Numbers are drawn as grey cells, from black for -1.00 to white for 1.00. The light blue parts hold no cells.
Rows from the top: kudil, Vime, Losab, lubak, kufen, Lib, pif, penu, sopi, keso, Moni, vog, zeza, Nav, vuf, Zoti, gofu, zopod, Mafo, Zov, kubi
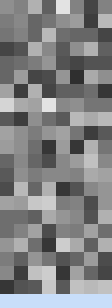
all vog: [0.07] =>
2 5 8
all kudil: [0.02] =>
2 6 8

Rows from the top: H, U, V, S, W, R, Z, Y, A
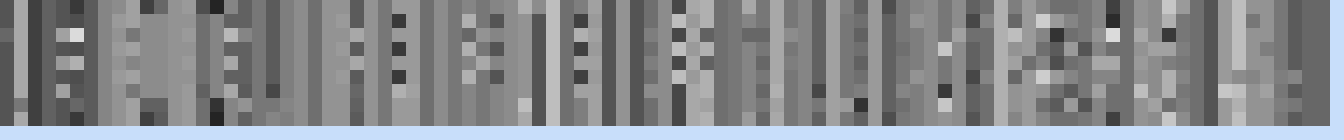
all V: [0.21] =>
14 29 30 63 74 88
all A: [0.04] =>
8 17 20 34 36 58 73 75 79
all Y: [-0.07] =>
2 19 20 28 33 35 53 55 57 59 93
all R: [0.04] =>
8 16 54 58 71 77 79 80 85 90 93
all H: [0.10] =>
9 22 32 37 39 48 67 69 83

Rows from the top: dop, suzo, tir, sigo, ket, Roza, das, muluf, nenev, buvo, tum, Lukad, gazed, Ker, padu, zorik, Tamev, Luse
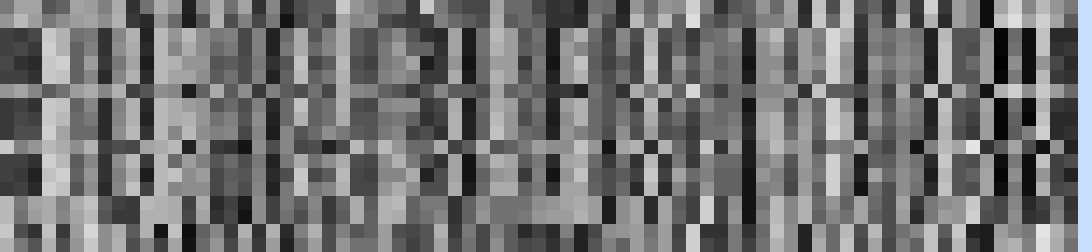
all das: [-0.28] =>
4 17 21 33 34 39 54 60 61
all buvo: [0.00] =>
16 42 53 74
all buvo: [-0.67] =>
8 54 62 67 76
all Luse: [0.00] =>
44 65 74
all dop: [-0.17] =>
28 37 38 44 47 56

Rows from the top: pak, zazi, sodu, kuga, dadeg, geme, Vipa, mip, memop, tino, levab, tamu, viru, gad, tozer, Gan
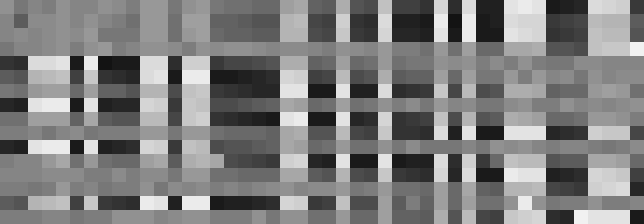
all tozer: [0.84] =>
11 14 15 38
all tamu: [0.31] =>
5 12 16 43 44
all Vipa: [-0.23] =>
8 9 40
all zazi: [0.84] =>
32 34

